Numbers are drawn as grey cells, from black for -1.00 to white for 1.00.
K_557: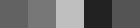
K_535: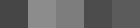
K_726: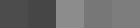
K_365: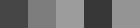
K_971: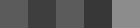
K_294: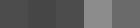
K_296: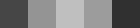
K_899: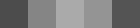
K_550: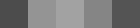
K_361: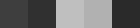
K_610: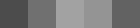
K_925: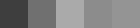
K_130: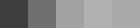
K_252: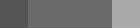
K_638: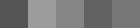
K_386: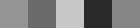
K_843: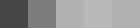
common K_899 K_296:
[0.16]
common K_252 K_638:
[-0.34]
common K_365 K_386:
[0.16]
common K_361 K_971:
[-0.51]
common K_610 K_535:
[-0.40]

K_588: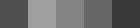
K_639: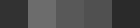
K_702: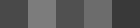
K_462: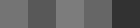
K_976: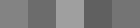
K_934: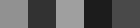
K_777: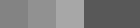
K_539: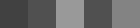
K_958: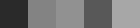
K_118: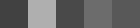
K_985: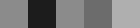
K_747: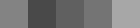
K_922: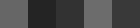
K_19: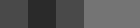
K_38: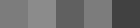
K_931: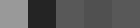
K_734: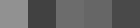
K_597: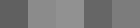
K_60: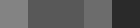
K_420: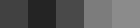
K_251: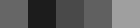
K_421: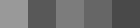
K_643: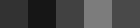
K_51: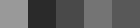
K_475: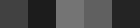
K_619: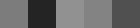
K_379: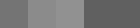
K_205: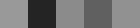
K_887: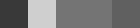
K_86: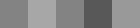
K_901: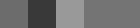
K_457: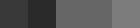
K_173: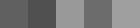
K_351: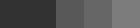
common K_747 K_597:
[-0.25]
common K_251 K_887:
[-0.25]
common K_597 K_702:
[-0.03]
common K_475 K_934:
[-0.78]
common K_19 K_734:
[-0.43]
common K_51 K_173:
[0.20]

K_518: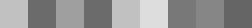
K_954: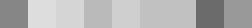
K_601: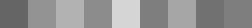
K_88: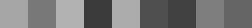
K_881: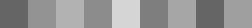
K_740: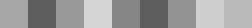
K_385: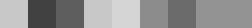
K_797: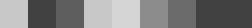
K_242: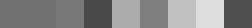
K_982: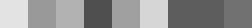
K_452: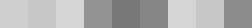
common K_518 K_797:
[-0.16]
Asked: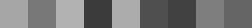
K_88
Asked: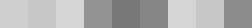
K_452

